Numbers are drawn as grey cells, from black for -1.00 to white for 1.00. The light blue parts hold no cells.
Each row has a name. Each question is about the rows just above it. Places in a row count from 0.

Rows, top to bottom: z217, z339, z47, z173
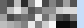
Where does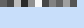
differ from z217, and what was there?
8, [-0.34]
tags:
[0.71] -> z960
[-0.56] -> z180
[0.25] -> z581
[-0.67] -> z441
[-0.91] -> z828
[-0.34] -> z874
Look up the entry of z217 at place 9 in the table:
z581
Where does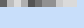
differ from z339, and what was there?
2, [0.82]
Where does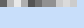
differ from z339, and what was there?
10, [0.71]

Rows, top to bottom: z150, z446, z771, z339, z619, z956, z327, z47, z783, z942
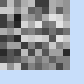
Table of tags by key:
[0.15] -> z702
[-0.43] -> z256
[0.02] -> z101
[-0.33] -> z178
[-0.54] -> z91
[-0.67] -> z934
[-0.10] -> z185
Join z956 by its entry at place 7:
z178
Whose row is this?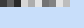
z339
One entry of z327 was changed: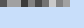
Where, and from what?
0, [-0.23]
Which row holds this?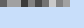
z327

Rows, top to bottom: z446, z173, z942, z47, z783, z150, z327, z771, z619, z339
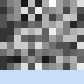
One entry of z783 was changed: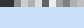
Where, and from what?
5, [0.60]
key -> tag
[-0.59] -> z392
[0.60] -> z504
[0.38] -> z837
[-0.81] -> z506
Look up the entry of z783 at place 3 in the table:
z504

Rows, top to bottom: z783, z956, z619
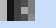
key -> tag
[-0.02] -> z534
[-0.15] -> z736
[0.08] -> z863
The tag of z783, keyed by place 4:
z534
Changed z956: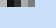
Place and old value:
2, [-0.49]
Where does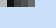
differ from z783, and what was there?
4, [-0.02]
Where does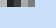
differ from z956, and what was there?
1, [-0.84]
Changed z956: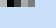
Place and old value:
1, [-0.84]

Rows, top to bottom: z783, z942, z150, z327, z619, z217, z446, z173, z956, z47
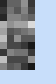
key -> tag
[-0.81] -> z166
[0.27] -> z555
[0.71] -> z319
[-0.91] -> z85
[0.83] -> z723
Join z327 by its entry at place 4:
z319
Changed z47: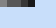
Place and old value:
2, [-0.22]
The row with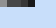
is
z446
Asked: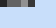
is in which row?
z783
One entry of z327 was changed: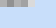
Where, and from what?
2, [0.27]

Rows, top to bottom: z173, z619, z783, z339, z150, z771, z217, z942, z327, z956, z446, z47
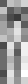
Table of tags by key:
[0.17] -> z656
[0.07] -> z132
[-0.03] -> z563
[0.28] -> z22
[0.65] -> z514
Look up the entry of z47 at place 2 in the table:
z656
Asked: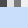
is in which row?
z217
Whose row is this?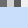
z942

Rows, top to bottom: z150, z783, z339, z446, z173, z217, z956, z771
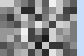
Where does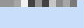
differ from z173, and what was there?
7, [0.65]
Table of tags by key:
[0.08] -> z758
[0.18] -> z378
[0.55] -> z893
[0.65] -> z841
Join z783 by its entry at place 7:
z378
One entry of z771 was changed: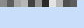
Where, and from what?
0, [-0.04]
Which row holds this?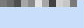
z446

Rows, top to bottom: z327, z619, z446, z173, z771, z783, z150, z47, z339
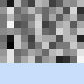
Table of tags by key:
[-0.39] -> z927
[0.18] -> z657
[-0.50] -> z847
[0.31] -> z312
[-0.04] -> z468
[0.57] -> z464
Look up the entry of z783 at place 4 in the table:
z847
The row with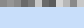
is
z771
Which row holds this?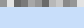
z47
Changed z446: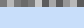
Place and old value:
6, [-0.17]
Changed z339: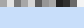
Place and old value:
4, [0.57]

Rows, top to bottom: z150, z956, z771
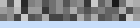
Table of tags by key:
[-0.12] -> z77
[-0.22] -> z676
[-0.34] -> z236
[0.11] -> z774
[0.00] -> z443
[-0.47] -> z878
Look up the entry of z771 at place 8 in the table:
z878
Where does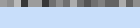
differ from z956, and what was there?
18, [-0.34]
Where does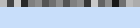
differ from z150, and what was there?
1, [-0.34]
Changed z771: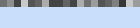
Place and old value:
13, [0.35]
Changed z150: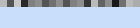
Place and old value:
13, [0.58]

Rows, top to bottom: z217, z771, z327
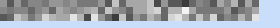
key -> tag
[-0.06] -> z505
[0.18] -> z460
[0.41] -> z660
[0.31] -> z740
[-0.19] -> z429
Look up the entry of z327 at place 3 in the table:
z740
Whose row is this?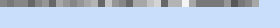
z771
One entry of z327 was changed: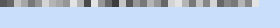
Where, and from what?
9, [0.31]

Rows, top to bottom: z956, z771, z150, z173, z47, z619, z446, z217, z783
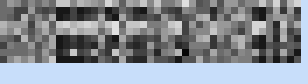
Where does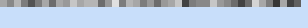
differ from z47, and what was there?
35, [-0.03]
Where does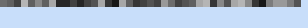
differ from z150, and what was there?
8, [-0.82]
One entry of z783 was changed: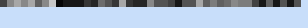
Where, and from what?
8, [-0.82]
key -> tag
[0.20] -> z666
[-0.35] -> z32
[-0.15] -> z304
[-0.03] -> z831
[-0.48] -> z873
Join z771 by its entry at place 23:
z32
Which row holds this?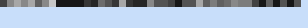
z783
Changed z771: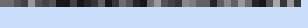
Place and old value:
2, [-0.48]

